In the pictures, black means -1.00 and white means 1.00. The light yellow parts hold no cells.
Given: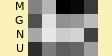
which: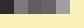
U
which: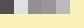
G

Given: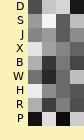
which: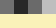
W
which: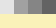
X

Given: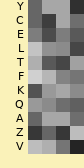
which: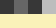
Z
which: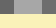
A

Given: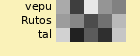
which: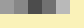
Rutos
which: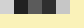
tal
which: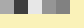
vepu

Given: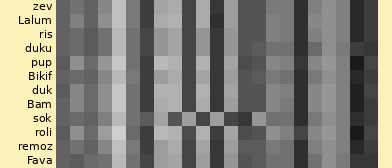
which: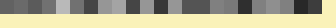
ris
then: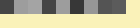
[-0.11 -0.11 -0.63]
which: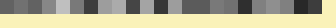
remoz
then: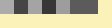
[-0.05 -0.11 -0.63]
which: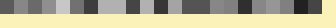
duk
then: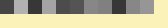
[ 0.00 -0.80 -0.46]

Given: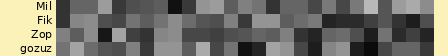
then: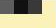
[ 0.16  0.22 -0.27]
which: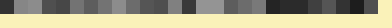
Fik
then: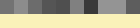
[-0.15 -0.05 -0.72]
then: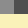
[-0.44 -0.10 -0.27]
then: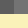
[ 0.10 -0.15 -0.33]
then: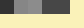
[-0.50 -0.38 -0.33]
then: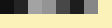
[ 0.16 -0.77 -0.92]

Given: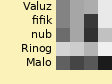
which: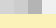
Rinog
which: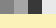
fifik
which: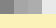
Valuz
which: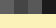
Malo

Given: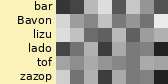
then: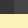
[ 0.45  0.73 -0.31]
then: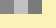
[ 0.17 -0.10  0.84]

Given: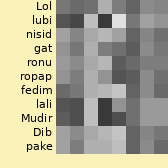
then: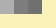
[-0.28  0.09 -0.07]
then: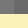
[-0.12  0.37 -0.02]
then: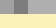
[ 0.49 -0.22  0.09]
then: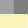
[0.37 0.37 0.49]
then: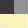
[-0.12  0.21  0.21]

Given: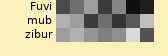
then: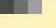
[-0.53  0.05 -0.88]
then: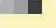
[-0.12 -0.59 -0.30]
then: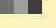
[ 0.05 -0.88 -0.76]
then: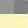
[ 0.11  0.70 -0.36]
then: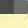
[ 0.23 -0.53  0.05]
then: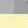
[-0.53 -0.12 -0.59]

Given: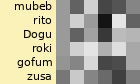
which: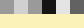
rito
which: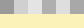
roki
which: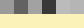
Dogu
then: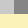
[-0.17 -0.50 -0.01]

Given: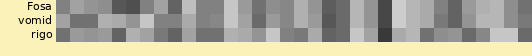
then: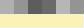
[-0.44  0.61  0.43]
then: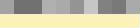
[-0.22 -0.17  0.55]
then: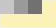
[0.11 0.06 0.38]
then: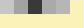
[-0.11  0.11  0.16]
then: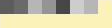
[ 0.33  0.01 -0.22]

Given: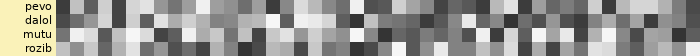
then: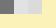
[-0.03 -0.26  0.24]
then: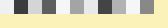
[-0.42  0.29  0.24]
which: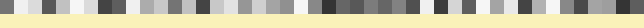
mutu
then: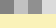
[-0.47  0.35 -0.47]
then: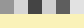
[0.35 0.62 0.40]
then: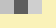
[-0.47  0.67  0.77]
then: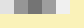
[ 0.24  0.13 -0.14]

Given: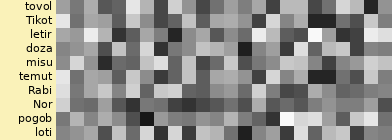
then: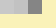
[-0.49  0.04  0.20]
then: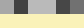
[ 0.68  0.46 -0.71]

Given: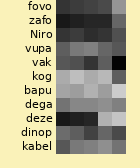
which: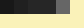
zafo
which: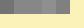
dega

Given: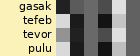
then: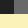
[-0.40  0.75 -0.24]
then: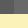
[-0.40  0.75 -0.24]
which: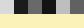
pulu

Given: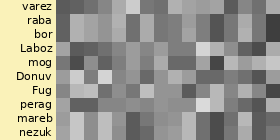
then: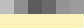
[ 0.44 -0.12 -0.40]
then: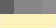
[0.05 0.16 0.11]
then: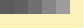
[ 0.05  0.22 -0.01]

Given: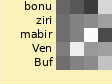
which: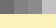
Buf
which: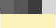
bonu

